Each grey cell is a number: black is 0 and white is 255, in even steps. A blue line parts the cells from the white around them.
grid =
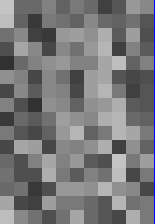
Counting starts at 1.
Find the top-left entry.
196
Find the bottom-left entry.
189
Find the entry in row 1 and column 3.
105
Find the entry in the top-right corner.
136
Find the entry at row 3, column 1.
113
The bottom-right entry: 121
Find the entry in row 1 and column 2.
105
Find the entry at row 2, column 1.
189
